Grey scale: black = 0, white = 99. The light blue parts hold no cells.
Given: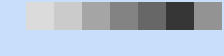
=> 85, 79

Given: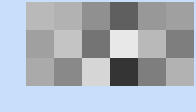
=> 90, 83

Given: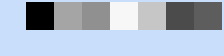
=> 96, 77

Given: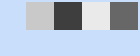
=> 91, 78

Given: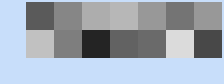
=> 85, 75

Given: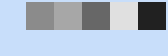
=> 87, 65

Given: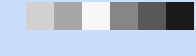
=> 96, 81
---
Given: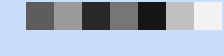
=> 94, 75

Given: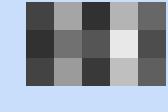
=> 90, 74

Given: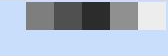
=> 92, 56

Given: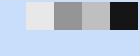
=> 90, 74

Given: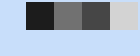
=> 82, 44

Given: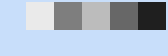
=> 91, 73

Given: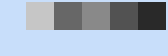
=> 77, 53

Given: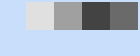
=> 87, 62

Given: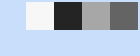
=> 96, 65

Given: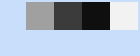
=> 94, 62
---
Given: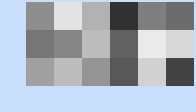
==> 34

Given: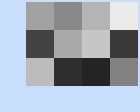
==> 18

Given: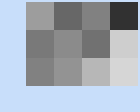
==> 57

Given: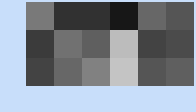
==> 76

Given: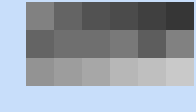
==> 71

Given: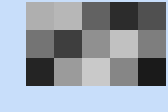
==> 78

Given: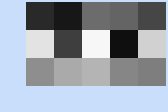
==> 70

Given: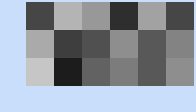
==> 48
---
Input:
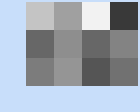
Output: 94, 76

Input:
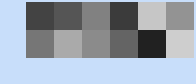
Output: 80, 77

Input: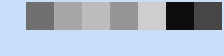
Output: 80, 73

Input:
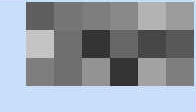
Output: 76, 70

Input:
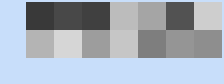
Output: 83, 80

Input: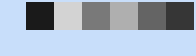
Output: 82, 68
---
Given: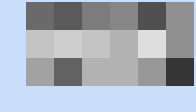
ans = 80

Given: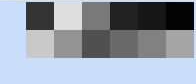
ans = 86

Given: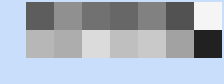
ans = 56

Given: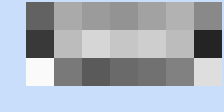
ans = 73

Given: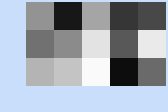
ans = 54

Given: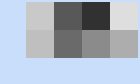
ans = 34

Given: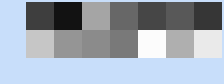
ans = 7

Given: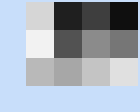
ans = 32

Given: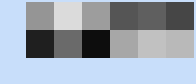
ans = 85
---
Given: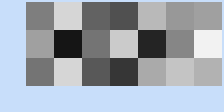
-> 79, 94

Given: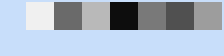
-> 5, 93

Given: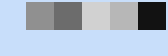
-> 81, 81

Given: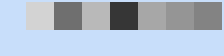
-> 21, 82

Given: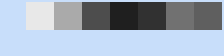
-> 12, 90

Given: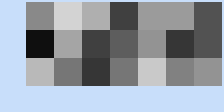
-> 36, 82

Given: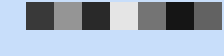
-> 89, 89
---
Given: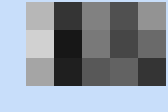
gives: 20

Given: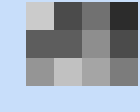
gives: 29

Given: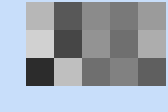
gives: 34

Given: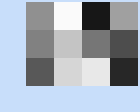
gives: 97

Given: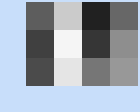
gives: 79

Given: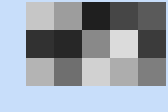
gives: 61

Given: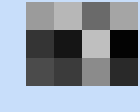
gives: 71

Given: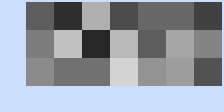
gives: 18
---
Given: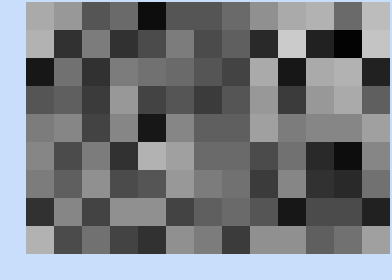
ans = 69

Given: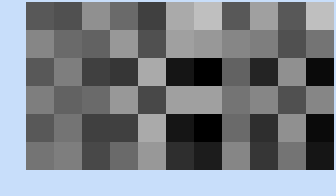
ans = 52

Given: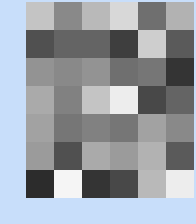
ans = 31

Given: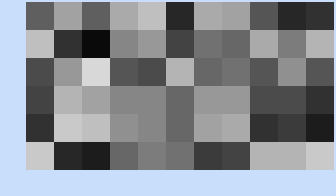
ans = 74

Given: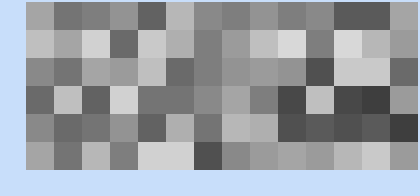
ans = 74
